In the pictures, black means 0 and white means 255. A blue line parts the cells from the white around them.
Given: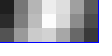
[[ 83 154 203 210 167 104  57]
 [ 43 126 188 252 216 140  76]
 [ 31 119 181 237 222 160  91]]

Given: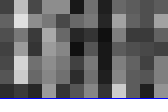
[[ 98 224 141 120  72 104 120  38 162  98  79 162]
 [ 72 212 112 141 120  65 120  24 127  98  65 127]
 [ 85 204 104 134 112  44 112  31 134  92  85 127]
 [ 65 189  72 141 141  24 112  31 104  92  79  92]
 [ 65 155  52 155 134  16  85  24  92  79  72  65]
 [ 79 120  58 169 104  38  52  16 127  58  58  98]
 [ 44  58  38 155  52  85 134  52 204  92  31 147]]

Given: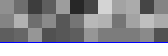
[[132 178 110 138  87 117 184 178 117 163 191 171]
 [144 110  61  94 157  39  69 212 163 171  69 132]
 [ 94 102 150  81  87  94 150 124 124 124 138  81]]

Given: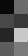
[[ 37 200]
 [ 93 123]
 [  8 107]
 [ 72  56]]

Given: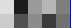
[[204  81 140  59 113]
 [223  28 154 182 126]]

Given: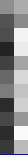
[[ 43 250]
 [ 77 243]
 [ 35 235]
 [104 215]
 [ 43 207]
 [124 194]
 [ 57 186]
 [143 172]
 [ 65 165]
 [ 71 151]
 [ 83 137]]
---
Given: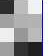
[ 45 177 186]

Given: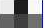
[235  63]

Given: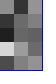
[142 107  97]

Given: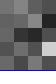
[115 103  40 207]

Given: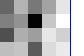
[102 146 158 219]

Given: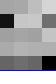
[165 198 161 175]

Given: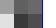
[159  57]

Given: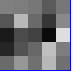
[128 184  65 191 112]
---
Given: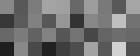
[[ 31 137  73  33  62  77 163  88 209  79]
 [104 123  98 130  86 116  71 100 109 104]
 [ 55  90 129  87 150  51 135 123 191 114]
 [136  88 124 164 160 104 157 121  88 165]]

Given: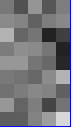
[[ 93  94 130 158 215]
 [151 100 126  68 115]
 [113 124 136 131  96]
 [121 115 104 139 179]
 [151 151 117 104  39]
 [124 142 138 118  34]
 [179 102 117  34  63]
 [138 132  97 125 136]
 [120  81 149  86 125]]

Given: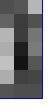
[[ 84  78  78]
 [173  65  69]
 [193  19  86]
 [173  30 123]
 [181  61 117]
 [ 99  60  81]
 [ 79  86 182]]

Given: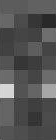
[[ 84  78  70  72]
 [100  70  53  75]
 [100  71  63  72]
 [213  83 101 167]
 [107  80  69 108]
 [ 83  54  61  77]
 [ 65  76  94  69]
 [ 63  69  66 110]
 [103  75  54  41]
 [ 92  91  97  97]]

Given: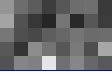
[[ 82 133 128 229 112 134 103  89]
 [ 88  52 141 116  87 122  78 167]
 [119  79  72  94 103 117 107 109]
 [164  82  55  38 118  41  87  60]
 [149 109  92  61  87 109 111  58]]

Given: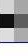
[[221 171]
 [ 15  93]
 [212 167]]

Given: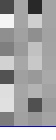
[[124 161 151 163]
 [224 164  80 155]
 [222 166 179 163]
 [ 82 160 153 169]
 [210 167 200 165]
 [127 154 193 163]
 [143 161 143 162]
 [244 165 207 164]
 [ 73 166  40 164]]

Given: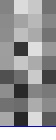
[[168  39 220  90]
 [113 108 172 139]
 [142  41 132 121]
 [ 80 110 202  62]
 [157 198 171 113]
 [158  52 223 152]
 [141 190 170 115]
 [139 163 184 134]
 [131 219 200 114]]
